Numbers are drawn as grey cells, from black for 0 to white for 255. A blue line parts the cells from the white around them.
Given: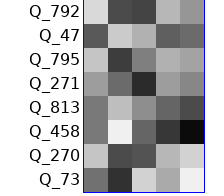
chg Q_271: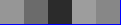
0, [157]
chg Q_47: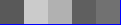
4, [107]
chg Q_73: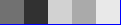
4, [240]
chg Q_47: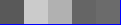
3, [95]
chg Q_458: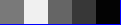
4, [11]
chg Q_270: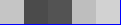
3, [183]
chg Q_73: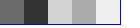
0, [113]

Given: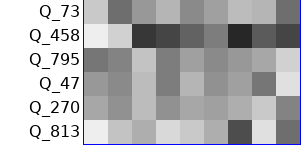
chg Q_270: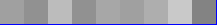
0, [167]
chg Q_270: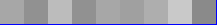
8, [131]
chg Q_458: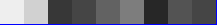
7, [91]
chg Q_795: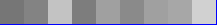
6, [152]
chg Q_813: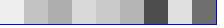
5, [174]
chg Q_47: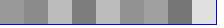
4, [181]

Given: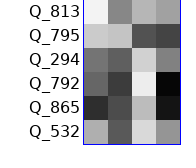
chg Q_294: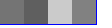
2, [209]
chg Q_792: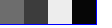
0, [102]
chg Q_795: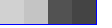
0, [203]
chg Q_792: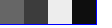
3, [6]
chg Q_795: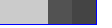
1, [196]
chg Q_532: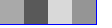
0, [175]

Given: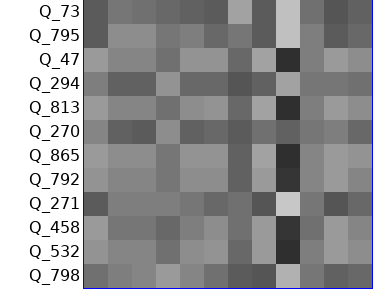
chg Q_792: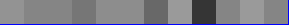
6, [97]
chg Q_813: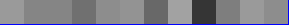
8, [47]
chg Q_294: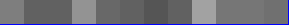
5, [104]
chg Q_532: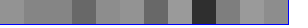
3, [112]

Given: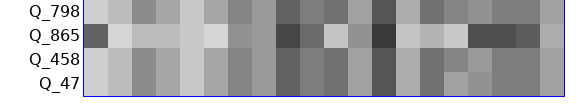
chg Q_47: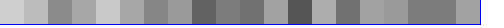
16, [146]
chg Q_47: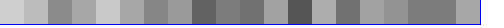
19, [161]

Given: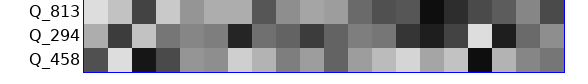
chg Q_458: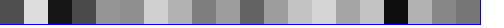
12, [187]
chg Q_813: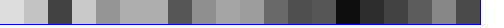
16, [74]
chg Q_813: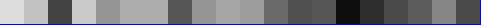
8, [142]
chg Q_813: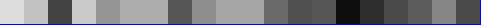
10, [157]
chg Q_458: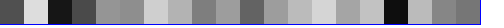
17, [179]

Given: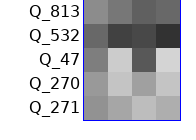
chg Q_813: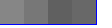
0, [140]
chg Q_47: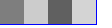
2, [88]
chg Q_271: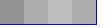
1, [166]
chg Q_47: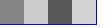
0, [126]
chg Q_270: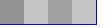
0, [153]

